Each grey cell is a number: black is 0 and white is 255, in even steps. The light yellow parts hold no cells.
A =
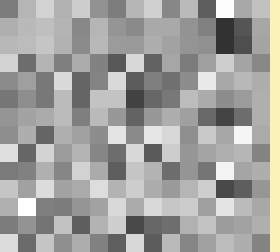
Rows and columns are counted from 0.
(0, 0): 124
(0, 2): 210
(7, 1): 174
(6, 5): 186
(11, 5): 162
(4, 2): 120
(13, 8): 92
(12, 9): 110
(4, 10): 140
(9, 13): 165
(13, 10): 133
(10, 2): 220
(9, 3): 134
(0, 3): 177
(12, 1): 147
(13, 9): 186
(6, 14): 175
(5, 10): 188
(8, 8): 90
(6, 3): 187
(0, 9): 135
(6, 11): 104
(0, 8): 208
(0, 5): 146
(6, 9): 174
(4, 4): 101
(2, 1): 188
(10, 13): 94
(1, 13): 85
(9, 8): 179
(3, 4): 172
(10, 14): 150
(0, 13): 168
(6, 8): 152
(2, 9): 162
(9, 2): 176
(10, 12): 73

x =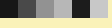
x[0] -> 23
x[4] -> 28
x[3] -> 183

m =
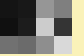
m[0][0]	20
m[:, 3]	[127, 52, 217]
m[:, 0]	[20, 16, 113]
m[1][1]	28

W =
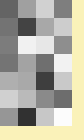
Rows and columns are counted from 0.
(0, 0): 100
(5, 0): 208
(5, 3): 109
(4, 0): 175
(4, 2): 62
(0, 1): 160
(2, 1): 241
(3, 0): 116
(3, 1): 163
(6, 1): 49

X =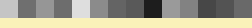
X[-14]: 197
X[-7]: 89
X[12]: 83
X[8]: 29
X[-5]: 154

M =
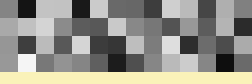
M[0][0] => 132
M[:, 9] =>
[207, 83, 222, 186]
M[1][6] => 201
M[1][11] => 92
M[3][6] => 28
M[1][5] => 88
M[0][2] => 195
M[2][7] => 190
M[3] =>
[152, 245, 120, 147, 133, 95, 28, 79, 134, 186, 204, 134, 14, 106]
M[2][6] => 54
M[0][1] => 20
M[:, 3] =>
[194, 139, 88, 147]
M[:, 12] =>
[175, 180, 76, 14]
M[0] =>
[132, 20, 195, 194, 25, 203, 105, 103, 61, 207, 186, 70, 175, 128]

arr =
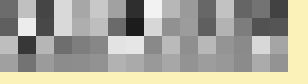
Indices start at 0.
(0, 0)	108
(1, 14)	82
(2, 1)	55
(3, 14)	171
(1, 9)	145
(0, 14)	115
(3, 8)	153
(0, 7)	46
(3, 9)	167
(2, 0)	190
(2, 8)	137
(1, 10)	156
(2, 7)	230
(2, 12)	148
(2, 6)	227
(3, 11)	157
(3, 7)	170
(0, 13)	101
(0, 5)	200

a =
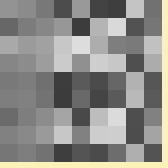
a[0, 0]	147
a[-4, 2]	115
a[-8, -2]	82
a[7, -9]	129
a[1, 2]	135
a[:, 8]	[113, 118, 193, 172, 86, 90, 129, 164, 83]
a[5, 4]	105
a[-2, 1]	137
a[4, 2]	112
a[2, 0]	169
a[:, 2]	[120, 135, 161, 157, 112, 115, 140, 154, 114]
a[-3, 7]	78
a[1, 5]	180
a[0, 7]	196
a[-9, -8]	139
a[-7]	[169, 155, 161, 199, 221, 173, 126, 122, 193]
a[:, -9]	[147, 103, 169, 134, 121, 126, 107, 129, 118]
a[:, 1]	[139, 124, 155, 140, 125, 129, 126, 137, 126]
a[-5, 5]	75
